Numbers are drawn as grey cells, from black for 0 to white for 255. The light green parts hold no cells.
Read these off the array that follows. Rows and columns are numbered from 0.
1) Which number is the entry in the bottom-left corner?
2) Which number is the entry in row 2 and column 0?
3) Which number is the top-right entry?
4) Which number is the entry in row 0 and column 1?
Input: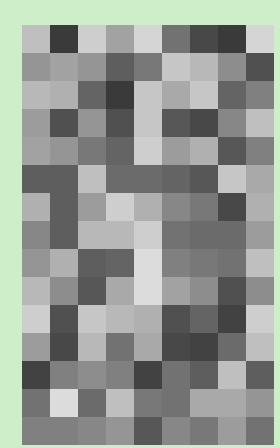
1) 128
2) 184
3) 213
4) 58

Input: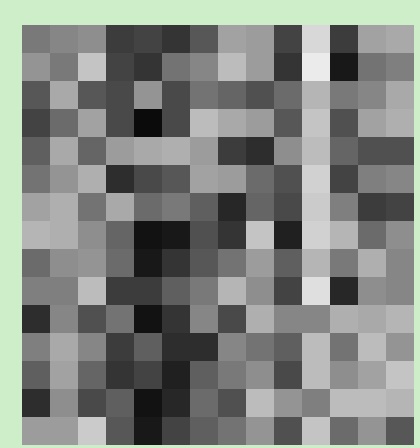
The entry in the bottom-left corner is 156
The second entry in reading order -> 134
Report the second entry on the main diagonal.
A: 121
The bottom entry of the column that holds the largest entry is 196
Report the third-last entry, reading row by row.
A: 107
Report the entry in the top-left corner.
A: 121
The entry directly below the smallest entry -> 169
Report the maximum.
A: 235
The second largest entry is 223
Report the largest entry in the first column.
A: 181
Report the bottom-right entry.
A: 87
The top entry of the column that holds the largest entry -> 216
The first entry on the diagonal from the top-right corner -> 169
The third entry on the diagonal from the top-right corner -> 121
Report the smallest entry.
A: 11
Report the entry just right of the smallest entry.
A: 73
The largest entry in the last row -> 203
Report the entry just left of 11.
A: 73
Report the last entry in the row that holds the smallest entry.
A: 175
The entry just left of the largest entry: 52
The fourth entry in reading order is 60
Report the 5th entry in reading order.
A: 67
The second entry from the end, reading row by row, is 148
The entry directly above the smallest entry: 148
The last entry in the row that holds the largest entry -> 127
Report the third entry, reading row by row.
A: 142
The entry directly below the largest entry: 181
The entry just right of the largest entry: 24

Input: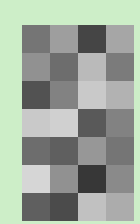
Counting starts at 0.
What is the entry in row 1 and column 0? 145
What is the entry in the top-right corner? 166
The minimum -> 55
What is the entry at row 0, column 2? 69
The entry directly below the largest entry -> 95
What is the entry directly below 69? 186
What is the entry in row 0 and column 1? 158
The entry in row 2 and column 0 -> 82

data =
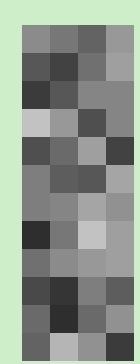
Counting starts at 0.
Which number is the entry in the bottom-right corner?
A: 59
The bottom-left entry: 99
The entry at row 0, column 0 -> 139
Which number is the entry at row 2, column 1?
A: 87
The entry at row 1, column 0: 87
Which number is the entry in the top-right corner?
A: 152
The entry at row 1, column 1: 66
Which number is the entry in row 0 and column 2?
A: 99
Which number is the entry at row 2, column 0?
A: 59
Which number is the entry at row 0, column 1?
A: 119

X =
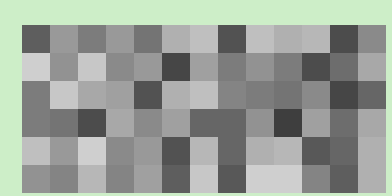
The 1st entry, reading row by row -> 94
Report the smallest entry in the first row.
76
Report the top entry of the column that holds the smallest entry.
176
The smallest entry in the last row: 88
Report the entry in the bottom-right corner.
176
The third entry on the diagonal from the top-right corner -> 138
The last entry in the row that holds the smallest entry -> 168
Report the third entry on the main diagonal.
168
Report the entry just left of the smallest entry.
146
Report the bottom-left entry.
146
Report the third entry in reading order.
124
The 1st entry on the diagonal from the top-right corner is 138
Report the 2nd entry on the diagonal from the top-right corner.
109

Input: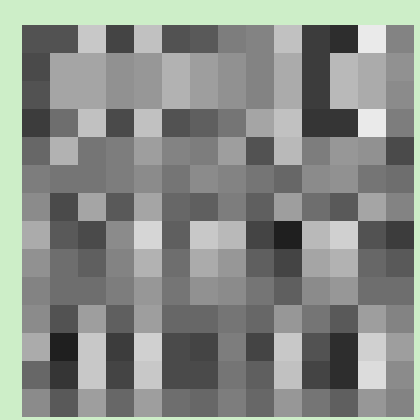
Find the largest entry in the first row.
234
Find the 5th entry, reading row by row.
193
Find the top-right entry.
131
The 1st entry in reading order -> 82
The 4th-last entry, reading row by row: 117
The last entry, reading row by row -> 131
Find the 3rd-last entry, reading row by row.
95
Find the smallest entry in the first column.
60
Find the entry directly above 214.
165
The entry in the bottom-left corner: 139
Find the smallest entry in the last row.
89
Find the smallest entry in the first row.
45
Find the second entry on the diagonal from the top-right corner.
171
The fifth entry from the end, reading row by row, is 151

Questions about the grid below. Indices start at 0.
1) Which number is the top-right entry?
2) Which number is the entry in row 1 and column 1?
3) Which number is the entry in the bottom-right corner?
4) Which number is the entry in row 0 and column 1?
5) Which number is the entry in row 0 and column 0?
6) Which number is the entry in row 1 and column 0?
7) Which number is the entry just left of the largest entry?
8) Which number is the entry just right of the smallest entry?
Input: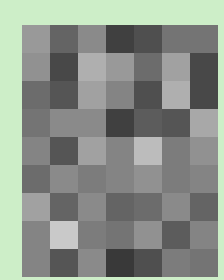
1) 116
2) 72
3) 116
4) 100
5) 153
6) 145
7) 132
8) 79

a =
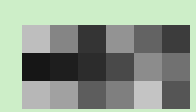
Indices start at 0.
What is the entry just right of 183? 161
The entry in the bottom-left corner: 183
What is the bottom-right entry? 85
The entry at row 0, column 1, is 133
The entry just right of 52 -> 147
